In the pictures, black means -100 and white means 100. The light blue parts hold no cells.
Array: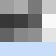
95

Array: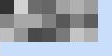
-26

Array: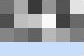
-18

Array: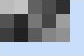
24

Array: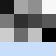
-31

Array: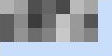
-33

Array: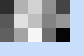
18

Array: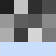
8
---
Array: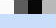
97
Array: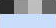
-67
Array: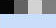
-95
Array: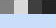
0
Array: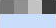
-8
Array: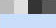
47
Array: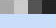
32
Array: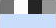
-10
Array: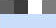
-25
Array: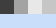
-51
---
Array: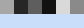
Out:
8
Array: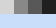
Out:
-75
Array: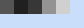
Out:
63
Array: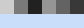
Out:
-56
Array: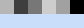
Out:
-100
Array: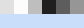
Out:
18
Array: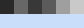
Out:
58
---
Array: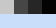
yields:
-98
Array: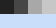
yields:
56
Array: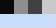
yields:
58
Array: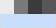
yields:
-32
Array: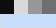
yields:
-13
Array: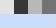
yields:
-10
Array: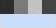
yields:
-47
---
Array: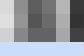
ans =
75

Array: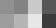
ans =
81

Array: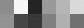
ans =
94

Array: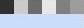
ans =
81

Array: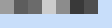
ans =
60

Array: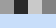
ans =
58
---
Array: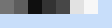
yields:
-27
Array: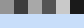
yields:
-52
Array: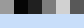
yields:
-96
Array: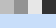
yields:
15
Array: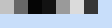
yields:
-19
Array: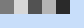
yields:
69
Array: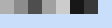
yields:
10
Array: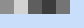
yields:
65
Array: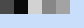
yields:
-93
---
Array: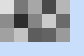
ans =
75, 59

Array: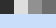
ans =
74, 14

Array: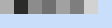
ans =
65, 37

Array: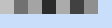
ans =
51, 34

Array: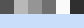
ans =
96, 44

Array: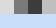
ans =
72, 50

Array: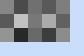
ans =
51, 34
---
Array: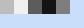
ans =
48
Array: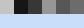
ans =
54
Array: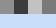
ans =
12
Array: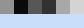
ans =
15
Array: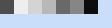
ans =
-39
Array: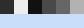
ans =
-65
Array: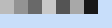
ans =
47
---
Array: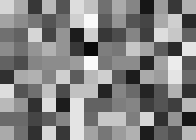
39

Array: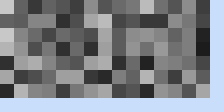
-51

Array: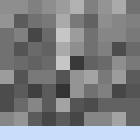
-11

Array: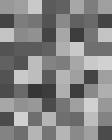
25

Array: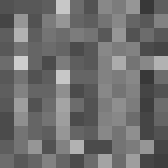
-26

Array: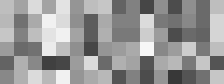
49

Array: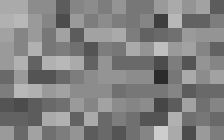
-28

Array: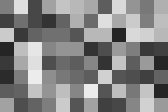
38

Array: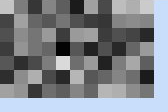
59
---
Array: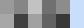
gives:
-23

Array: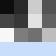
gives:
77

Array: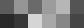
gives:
5

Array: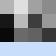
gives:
-52

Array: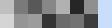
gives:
-10

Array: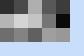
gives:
-8
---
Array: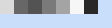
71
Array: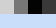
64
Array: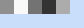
12
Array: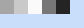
30
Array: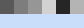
-30
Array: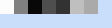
98
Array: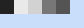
-73
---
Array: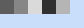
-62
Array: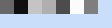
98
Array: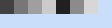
9
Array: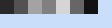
-20
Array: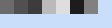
-78
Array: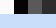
-30
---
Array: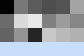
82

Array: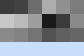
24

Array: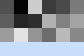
-65

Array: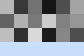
-5

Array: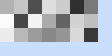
91

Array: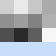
2
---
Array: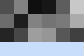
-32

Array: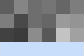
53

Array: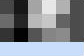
9

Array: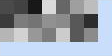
-31

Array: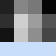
11

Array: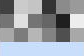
-38
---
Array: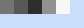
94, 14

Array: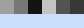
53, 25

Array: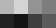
66, 43

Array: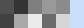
84, 68

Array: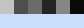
53, 5

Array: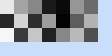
93, 82

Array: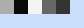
91, 36

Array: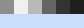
88, 45
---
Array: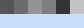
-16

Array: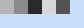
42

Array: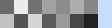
68

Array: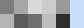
42

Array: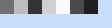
-59

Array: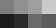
59
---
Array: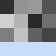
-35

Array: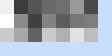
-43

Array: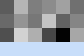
-12

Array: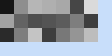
71

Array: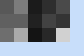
-42

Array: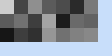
-5

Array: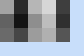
-51
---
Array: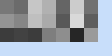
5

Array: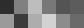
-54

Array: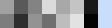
-64

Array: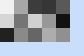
-8

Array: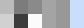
-53

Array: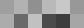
-18

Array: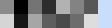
-83
